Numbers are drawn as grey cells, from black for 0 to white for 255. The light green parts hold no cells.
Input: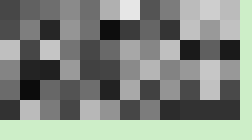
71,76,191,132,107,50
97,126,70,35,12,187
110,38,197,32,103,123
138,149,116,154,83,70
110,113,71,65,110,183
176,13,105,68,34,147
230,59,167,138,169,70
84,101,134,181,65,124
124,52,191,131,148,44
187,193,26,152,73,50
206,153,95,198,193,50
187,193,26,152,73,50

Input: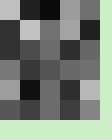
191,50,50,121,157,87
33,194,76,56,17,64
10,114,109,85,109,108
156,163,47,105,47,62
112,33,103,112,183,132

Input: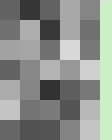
99,113,162,99,171,196,103
55,173,165,136,134,116,83
98,56,113,179,51,123,84
168,167,216,151,95,84,131
133,113,121,208,120,184,196

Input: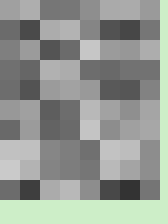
160,107,127,112,109,152,105,193,202,108
174,74,155,102,83,160,155,192,179,62
118,172,84,177,155,94,99,134,132,171
119,179,107,172,162,109,106,126,125,184
142,133,198,109,153,184,196,112,118,141
170,82,155,105,89,162,141,194,185,72
171,71,151,114,86,143,160,189,164,51
154,118,173,114,130,165,167,141,142,117

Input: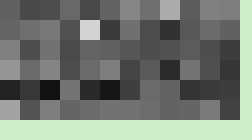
97,100,128,149,35,163
73,111,78,107,55,83
77,120,114,132,17,126
104,81,74,76,116,100
72,211,100,106,41,107
99,58,96,126,22,114
134,112,86,69,63,114
111,76,77,89,106,109
171,50,81,43,99,98
92,88,91,115,52,101
128,107,78,79,58,121
125,97,60,54,61,66

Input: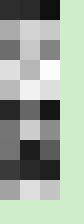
45,171,109,222,185,39,117,115,58,163
42,211,199,183,241,102,204,29,40,221
15,201,131,252,222,22,141,90,30,196

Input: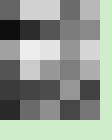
100,14,161,84,59,41
209,44,237,203,68,106
209,85,227,152,76,142
108,124,149,126,150,70
184,137,214,174,65,118
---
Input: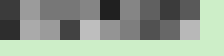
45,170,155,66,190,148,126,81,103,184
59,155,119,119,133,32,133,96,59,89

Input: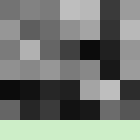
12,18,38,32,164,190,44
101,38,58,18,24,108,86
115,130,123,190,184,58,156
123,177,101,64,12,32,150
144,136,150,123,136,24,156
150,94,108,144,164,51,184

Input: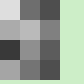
57,143,92
165,116,78
171,186,128
222,110,78

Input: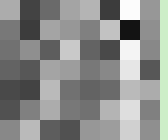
73,67,186,113,99,106,186,172
81,128,172,120,113,180,222,128
99,87,164,157,120,136,230,87
113,143,93,201,99,73,244,136
120,60,164,151,128,194,19,143
136,186,93,81,151,157,208,143
172,67,106,164,180,60,252,151

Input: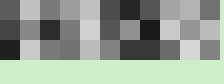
32,201,122,114,187,130,56,56,107,214,130
69,136,44,122,208,85,144,26,201,150,187
92,193,122,156,193,77,38,85,164,179,114

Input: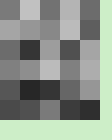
74,80,122,60,47
86,39,53,102,150
108,53,157,80,165
122,193,114,180,108
128,142,187,128,173
165,150,136,187,94

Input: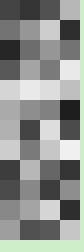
38,109,150,115
61,183,102,53
68,53,81,183
75,136,61,142
88,164,122,233
115,150,205,46
136,164,213,46
158,81,88,198
170,142,129,30
177,68,221,75
205,122,198,240
213,233,221,191
